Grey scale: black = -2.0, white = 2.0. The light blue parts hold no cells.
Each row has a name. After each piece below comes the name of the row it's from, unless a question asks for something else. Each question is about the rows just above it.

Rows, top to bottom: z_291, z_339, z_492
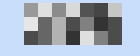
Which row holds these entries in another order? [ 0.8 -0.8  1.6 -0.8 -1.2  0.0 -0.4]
z_339
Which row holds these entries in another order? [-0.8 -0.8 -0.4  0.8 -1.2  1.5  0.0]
z_492
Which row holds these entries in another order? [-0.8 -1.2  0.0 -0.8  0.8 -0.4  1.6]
z_339
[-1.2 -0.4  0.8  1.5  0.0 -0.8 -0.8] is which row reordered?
z_492
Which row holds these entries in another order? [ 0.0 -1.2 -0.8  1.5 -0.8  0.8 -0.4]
z_492

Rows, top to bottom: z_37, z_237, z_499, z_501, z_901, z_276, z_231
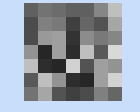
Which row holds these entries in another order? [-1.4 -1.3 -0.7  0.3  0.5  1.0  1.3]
z_901
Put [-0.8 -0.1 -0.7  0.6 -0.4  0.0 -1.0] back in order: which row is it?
z_237
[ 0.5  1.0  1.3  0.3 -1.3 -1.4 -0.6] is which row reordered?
z_276

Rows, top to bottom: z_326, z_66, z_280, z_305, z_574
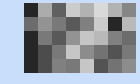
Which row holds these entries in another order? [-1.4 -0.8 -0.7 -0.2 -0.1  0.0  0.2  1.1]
z_574
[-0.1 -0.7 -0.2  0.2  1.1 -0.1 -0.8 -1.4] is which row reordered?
z_305
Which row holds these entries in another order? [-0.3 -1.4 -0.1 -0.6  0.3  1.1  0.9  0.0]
z_280

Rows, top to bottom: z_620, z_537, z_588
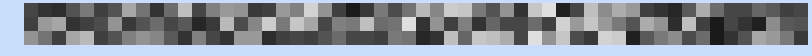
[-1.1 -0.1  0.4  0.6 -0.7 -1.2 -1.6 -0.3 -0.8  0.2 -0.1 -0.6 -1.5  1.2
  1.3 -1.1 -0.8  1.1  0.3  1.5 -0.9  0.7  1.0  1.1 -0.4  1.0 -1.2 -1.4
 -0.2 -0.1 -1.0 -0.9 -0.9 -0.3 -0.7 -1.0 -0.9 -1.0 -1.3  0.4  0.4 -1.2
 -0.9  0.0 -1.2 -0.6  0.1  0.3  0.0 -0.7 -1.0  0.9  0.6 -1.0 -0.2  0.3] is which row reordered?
z_588
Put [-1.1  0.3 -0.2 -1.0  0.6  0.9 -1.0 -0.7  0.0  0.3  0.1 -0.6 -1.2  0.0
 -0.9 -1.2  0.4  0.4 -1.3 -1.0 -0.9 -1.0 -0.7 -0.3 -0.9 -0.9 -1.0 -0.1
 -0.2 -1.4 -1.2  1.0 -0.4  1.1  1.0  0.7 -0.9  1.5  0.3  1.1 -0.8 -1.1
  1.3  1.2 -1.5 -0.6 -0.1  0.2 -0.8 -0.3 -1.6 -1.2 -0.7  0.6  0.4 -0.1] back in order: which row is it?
z_588
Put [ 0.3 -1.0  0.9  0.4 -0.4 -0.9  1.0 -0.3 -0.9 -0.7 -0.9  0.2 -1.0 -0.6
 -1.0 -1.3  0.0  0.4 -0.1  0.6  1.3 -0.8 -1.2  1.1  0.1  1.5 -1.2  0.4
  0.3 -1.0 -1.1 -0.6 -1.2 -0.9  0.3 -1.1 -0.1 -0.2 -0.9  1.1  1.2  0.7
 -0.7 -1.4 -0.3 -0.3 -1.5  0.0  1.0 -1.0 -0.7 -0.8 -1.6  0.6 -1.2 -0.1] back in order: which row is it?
z_537
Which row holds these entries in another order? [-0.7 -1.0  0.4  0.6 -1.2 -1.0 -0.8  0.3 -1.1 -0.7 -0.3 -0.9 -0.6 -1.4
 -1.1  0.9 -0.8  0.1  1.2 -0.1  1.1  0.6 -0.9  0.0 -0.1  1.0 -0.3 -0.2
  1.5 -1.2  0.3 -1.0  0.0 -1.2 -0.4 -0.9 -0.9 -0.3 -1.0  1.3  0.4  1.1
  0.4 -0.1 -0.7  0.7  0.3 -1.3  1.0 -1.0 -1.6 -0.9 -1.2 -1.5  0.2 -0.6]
z_537
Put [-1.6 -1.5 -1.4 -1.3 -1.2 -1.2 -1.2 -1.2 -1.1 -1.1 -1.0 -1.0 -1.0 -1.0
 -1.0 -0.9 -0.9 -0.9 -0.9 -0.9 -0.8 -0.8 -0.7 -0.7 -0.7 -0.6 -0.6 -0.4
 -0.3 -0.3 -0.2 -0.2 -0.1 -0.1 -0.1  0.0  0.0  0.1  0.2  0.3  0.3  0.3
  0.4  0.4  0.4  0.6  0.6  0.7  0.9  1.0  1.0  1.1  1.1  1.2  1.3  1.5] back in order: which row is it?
z_588
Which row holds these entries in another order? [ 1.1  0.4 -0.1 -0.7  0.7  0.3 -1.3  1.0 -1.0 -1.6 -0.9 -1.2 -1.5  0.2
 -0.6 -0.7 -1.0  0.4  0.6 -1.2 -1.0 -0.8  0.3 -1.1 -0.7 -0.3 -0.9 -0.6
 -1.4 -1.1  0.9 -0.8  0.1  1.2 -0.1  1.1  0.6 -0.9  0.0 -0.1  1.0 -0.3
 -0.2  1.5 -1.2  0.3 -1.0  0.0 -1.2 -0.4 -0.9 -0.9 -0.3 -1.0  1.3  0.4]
z_537

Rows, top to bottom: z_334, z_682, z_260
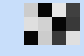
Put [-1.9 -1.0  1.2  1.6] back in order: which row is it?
z_334
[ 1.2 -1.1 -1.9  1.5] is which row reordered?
z_260
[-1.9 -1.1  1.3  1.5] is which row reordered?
z_682
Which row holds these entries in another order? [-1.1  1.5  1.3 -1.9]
z_682
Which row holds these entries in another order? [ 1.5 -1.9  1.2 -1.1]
z_260

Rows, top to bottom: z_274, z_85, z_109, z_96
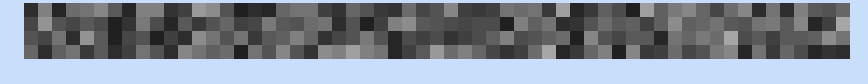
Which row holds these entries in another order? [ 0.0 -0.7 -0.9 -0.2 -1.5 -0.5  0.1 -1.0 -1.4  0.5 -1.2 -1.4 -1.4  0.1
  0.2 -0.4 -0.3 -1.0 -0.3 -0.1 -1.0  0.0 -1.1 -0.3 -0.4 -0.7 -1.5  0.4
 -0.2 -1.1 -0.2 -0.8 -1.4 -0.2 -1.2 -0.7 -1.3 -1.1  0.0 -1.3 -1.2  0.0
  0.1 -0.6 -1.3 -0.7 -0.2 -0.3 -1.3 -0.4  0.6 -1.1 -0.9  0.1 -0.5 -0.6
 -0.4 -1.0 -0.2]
z_96
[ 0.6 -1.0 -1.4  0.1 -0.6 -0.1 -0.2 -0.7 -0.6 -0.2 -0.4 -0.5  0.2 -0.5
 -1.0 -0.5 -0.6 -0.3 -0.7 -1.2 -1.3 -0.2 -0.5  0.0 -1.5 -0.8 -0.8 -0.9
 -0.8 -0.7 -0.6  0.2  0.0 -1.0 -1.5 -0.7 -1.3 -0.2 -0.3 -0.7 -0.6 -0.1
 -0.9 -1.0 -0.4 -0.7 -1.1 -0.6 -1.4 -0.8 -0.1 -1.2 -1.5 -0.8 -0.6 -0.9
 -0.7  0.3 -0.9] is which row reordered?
z_85

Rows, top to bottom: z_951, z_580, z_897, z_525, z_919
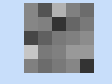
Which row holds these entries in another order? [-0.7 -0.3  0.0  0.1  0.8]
z_951
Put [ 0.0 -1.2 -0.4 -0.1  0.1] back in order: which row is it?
z_580
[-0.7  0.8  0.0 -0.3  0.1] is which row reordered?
z_951
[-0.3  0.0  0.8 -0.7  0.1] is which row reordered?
z_951
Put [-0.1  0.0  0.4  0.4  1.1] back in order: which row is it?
z_525
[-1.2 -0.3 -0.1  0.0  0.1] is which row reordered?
z_919
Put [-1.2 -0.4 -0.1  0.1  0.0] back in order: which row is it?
z_580

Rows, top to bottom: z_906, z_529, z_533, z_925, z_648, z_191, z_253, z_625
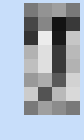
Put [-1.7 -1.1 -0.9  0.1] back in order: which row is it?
z_529
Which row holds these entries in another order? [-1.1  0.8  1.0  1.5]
z_648
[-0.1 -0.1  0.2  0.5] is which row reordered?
z_625

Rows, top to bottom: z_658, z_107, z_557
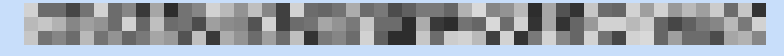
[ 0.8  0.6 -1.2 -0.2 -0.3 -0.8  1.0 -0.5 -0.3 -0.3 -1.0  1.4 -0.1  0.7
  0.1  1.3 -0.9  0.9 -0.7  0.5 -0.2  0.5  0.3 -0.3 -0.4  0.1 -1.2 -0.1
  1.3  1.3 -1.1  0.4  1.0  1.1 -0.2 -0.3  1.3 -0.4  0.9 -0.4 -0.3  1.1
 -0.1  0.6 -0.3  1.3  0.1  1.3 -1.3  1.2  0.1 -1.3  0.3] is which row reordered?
z_557
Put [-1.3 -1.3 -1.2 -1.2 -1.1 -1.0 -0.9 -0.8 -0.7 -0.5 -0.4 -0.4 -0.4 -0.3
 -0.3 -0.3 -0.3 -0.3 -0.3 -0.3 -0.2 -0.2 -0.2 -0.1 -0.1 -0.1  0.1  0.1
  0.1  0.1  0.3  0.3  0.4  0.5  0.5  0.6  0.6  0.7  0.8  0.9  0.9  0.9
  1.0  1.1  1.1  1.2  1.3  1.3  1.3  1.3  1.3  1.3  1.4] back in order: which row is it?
z_658
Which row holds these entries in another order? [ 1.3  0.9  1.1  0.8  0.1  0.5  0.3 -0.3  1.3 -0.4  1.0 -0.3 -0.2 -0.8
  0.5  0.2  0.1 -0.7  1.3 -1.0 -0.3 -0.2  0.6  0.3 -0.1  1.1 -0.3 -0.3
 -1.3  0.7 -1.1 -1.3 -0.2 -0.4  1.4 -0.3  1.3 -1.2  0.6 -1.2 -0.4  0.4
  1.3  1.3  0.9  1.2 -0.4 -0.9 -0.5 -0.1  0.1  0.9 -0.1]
z_107
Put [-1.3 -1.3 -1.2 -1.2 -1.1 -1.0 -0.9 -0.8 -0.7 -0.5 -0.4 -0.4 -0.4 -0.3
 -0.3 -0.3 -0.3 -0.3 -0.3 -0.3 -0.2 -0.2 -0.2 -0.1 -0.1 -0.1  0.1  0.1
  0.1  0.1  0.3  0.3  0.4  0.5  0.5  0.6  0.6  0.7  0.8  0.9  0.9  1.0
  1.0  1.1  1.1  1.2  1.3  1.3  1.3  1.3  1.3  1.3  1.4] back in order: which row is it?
z_557
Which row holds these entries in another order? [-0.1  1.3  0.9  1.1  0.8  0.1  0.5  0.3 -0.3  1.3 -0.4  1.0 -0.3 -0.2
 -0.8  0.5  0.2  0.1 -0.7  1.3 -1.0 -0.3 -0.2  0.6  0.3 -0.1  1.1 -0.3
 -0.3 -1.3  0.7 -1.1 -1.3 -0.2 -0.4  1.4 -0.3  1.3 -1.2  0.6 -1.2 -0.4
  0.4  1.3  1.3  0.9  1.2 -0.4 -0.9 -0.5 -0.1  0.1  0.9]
z_107

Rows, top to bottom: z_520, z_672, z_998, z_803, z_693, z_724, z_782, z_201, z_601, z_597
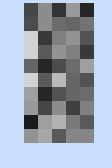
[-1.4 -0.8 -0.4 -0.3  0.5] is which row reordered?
z_693
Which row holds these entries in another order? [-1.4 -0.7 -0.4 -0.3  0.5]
z_782
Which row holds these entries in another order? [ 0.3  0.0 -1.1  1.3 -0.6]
z_803
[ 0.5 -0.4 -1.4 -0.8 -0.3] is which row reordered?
z_693
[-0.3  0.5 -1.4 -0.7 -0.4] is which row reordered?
z_782
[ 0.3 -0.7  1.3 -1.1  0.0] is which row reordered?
z_998

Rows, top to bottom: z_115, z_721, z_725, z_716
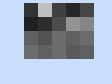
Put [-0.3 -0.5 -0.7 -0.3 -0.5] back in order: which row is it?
z_725
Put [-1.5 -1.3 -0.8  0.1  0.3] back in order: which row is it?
z_721
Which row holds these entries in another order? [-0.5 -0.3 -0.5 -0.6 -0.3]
z_716

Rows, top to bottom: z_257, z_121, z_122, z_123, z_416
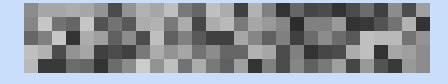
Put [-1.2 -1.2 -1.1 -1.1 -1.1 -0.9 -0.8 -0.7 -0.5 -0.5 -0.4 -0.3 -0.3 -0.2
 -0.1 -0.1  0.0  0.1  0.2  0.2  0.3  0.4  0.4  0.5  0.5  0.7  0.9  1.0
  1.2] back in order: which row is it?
z_416
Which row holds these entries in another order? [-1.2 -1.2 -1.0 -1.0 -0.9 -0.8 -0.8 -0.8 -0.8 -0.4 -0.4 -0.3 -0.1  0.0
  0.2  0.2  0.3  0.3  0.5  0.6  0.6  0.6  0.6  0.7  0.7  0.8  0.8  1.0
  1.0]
z_257
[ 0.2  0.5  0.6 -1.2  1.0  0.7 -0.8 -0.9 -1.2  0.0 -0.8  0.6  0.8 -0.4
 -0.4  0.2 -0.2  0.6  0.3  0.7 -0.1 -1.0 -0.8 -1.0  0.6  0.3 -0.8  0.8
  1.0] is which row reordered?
z_123

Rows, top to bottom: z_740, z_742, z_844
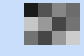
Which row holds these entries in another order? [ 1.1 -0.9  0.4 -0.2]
z_742
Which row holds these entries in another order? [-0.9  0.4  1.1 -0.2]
z_742
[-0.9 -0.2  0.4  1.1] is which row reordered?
z_742

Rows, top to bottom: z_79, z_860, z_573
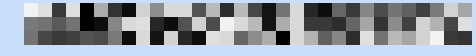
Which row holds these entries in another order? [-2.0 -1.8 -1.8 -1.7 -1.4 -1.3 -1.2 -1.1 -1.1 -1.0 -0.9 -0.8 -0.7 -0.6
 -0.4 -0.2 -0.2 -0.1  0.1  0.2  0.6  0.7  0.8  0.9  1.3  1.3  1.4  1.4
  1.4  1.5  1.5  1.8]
z_860
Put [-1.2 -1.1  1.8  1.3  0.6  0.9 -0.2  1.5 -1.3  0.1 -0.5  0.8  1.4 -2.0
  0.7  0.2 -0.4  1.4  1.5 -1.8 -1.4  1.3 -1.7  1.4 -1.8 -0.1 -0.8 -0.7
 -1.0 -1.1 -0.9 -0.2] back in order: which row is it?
z_573
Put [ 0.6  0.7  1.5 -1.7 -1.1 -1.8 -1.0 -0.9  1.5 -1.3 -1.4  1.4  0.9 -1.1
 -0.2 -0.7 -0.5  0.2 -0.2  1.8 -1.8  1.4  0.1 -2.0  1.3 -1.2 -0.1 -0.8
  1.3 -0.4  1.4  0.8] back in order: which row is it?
z_573
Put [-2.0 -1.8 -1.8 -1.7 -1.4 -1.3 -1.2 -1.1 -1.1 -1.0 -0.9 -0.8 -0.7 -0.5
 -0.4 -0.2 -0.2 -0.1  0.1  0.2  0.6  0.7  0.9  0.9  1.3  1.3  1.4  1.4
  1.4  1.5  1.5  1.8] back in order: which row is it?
z_79

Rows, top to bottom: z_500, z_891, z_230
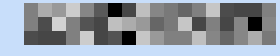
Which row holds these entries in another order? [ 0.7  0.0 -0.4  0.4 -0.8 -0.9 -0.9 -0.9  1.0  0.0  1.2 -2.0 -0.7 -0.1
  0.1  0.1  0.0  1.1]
z_230
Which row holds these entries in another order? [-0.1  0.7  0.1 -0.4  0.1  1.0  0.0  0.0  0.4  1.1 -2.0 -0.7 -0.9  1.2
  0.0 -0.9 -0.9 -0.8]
z_230

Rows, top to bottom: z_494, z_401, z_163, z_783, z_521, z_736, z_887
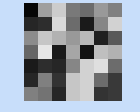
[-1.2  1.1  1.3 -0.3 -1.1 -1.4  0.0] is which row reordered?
z_736
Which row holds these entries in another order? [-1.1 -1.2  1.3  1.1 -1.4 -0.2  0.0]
z_887
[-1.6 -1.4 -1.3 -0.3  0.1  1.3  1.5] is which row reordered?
z_521

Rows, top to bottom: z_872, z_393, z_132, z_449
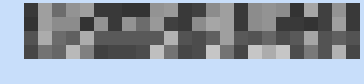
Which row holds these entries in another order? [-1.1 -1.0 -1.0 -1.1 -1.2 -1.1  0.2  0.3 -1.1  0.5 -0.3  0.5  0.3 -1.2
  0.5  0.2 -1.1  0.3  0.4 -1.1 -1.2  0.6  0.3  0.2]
z_872
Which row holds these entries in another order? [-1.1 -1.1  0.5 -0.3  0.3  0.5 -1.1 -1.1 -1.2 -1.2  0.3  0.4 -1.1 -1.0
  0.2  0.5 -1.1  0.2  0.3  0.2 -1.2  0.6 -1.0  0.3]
z_872

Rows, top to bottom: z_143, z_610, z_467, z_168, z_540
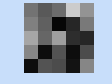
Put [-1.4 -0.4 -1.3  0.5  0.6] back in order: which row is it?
z_467
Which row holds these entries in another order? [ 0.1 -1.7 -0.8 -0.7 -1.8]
z_540
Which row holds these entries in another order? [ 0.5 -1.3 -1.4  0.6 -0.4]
z_467
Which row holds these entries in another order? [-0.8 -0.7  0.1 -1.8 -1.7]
z_540

